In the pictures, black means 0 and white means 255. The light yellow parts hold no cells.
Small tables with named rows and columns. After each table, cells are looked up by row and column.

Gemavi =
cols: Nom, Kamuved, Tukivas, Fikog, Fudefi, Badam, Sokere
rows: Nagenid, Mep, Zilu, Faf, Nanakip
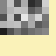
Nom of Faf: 178
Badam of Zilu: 213
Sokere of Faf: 110
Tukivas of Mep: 195
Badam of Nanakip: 123
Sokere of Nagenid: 207
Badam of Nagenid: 65
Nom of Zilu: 81
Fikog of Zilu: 231

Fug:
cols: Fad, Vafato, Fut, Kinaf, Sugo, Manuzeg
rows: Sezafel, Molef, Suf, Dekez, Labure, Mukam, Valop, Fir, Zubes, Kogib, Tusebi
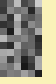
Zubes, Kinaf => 35
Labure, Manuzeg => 167
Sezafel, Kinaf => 71
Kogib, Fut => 165
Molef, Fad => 57
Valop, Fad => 65

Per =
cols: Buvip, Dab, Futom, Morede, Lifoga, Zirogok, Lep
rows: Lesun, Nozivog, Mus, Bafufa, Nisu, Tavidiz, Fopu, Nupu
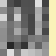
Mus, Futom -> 203
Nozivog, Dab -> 99
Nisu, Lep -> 72
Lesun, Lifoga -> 79
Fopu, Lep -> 147
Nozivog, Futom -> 150
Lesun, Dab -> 78
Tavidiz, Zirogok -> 127
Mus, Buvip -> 214
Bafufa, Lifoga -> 70
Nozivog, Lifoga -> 81
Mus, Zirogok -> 178
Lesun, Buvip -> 203
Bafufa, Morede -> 94
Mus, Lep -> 72
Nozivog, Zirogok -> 172
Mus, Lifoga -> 69
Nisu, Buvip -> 143
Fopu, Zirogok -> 100
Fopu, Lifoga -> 153
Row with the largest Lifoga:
Nupu

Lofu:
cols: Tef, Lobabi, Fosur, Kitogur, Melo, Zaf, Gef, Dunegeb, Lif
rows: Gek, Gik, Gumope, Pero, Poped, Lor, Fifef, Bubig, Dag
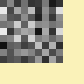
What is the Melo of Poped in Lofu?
154
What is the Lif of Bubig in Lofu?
125
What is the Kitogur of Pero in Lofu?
97
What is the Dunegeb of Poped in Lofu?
51
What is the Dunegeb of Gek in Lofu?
26
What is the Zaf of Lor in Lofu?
128
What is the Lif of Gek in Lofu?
51
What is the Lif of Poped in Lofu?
216
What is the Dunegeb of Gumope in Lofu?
56
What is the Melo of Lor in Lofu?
210
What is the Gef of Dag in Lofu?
47
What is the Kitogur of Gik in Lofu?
117
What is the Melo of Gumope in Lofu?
86
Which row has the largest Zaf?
Fifef

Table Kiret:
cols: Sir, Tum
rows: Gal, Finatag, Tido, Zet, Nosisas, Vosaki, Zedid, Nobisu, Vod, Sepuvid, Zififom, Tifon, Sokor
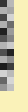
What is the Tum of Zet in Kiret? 108
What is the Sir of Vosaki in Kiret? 85
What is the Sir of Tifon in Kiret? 103
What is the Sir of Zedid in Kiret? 180
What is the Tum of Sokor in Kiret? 192
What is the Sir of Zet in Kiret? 176
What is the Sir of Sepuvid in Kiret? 28
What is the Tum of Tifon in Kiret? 213
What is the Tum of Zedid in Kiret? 202
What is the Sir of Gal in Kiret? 54
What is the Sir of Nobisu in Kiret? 81
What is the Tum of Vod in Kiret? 141
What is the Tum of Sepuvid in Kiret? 61
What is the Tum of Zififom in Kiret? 185
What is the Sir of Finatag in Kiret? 178
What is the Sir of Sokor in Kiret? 149

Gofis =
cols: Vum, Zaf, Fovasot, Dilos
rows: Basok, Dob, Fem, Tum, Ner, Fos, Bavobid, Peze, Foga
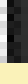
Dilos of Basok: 47
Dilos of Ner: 47
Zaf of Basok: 14
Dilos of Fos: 46
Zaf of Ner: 23
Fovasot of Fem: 42

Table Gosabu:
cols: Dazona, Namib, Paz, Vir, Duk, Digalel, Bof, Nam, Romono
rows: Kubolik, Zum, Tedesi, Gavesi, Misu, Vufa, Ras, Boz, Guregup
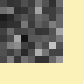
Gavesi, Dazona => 40
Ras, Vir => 65
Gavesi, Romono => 102
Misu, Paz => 68
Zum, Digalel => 164
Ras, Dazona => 84
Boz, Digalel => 175
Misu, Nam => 83

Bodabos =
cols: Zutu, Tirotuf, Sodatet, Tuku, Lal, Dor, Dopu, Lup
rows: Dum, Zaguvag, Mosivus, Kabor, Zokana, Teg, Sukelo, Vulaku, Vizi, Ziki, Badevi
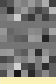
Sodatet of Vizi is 142
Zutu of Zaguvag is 103
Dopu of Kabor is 117
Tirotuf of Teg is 110
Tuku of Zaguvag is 154
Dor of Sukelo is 117
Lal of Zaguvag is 111
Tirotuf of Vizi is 90
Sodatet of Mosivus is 204
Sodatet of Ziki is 210
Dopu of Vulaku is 144
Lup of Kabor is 117
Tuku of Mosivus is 85
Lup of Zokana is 164
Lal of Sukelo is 117
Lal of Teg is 157
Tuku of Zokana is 117
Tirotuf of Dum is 90

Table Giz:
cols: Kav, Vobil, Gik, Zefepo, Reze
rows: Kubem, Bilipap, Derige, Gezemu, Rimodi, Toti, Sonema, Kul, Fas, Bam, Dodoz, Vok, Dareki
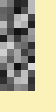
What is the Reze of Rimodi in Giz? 155
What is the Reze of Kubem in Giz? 185
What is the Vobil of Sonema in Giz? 208
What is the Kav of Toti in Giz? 31
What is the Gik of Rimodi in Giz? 18
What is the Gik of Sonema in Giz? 119
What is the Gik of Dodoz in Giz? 97
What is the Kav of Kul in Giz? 206
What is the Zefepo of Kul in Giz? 65
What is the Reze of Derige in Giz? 68
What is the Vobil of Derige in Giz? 80
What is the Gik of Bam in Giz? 19
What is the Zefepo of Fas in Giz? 132
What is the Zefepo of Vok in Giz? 192
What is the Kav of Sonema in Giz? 178
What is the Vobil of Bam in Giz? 159
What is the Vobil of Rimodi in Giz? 71

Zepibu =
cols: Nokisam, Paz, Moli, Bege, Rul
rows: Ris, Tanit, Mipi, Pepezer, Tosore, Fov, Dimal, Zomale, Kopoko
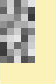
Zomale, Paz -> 151
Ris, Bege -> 185
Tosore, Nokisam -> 103
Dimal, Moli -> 106
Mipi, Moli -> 134
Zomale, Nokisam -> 60
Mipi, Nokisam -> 176

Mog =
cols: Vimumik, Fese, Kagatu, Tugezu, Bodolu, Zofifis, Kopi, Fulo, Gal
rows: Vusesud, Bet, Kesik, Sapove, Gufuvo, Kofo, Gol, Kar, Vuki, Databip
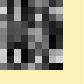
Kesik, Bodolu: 57
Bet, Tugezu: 24
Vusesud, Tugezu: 6
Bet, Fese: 35
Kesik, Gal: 135
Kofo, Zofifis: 155
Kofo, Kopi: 104
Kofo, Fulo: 5
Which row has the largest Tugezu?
Databip

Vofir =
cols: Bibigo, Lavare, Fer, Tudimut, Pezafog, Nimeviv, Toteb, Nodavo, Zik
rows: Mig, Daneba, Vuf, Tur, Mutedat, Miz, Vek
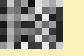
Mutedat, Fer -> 114
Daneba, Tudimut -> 34
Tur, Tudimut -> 41
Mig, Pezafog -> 17
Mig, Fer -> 104
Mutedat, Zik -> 34
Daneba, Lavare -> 131
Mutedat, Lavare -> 178
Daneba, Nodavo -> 132
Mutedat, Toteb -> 205
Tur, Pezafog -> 42
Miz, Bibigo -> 27
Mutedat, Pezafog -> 124
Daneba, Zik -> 55
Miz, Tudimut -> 20
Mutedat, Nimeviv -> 99
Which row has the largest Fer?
Vuf

